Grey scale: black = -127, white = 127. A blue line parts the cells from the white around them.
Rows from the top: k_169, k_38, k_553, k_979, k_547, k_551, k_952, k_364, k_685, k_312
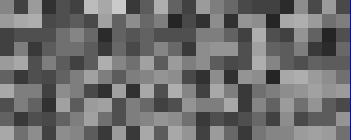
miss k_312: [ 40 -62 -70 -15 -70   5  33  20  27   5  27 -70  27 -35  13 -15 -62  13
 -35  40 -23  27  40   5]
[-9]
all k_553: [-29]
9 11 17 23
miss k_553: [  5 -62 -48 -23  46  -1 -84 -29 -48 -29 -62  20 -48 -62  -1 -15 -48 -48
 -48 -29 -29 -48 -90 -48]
[-42]

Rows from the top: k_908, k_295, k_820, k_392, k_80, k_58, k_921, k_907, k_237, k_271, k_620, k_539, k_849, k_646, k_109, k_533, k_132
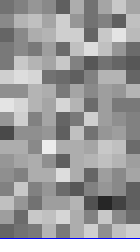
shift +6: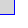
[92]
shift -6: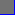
[-19]
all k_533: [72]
3 8
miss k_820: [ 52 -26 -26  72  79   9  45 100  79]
[58]
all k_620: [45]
1 2 5 6
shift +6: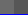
[-14 -34]
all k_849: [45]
3 4 6

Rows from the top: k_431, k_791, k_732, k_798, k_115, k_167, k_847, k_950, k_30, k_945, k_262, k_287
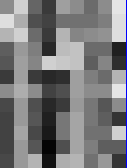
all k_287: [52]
3 6
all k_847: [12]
1 3 7 8
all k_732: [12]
7
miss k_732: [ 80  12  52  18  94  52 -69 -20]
[5]
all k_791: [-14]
5 6 7
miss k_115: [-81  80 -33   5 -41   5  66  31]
[72]
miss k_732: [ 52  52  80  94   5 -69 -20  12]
[18]

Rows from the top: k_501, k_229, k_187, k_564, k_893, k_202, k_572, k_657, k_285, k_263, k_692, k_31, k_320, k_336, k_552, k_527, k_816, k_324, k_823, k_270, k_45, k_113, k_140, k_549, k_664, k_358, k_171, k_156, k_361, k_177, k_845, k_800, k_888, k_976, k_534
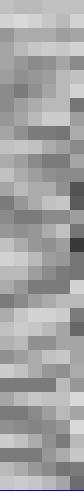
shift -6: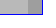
[51 51 24]
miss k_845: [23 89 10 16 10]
[4]
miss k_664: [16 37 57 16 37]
[49]
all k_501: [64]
1 4 5 6
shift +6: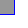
[29]

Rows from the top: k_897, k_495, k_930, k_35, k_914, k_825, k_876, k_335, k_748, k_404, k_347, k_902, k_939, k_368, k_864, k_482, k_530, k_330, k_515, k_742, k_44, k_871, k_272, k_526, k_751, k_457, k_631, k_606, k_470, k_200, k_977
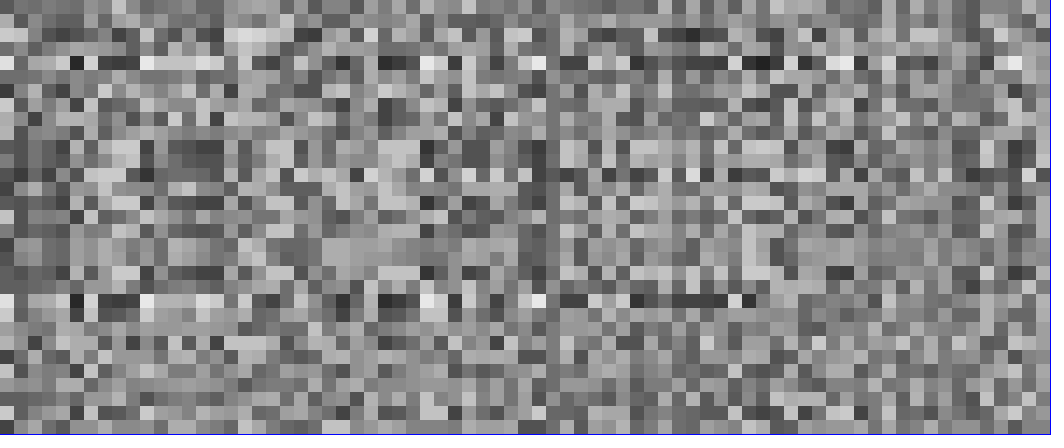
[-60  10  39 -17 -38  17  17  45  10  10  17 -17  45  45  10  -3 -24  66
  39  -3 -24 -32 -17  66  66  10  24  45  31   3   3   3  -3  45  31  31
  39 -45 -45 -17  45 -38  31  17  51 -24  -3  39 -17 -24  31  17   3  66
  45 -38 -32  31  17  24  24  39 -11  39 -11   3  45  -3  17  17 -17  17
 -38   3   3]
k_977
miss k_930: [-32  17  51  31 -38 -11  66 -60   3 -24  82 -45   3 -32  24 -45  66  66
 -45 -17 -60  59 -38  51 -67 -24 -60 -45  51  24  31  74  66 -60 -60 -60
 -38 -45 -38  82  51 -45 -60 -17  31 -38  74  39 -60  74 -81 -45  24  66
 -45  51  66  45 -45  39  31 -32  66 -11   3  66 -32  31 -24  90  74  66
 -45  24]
[-52]
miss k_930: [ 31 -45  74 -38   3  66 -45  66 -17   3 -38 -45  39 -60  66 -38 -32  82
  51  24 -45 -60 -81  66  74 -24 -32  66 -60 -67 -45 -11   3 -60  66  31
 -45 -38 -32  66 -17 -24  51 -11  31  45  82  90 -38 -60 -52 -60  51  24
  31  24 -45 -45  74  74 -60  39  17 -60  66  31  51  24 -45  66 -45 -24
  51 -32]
[59]

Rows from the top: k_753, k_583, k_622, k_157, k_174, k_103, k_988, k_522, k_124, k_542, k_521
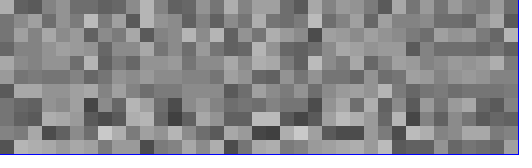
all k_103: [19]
9 18 21 23 27 33 35
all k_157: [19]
4 7 20 27
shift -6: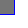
[-16]
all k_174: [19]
4 5 11 12 34
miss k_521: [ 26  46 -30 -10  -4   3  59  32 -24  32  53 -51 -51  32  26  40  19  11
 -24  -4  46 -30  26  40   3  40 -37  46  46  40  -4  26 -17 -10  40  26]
[-44]

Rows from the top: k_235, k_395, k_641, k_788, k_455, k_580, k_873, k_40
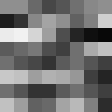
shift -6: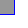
[17]
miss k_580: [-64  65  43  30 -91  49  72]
[23]

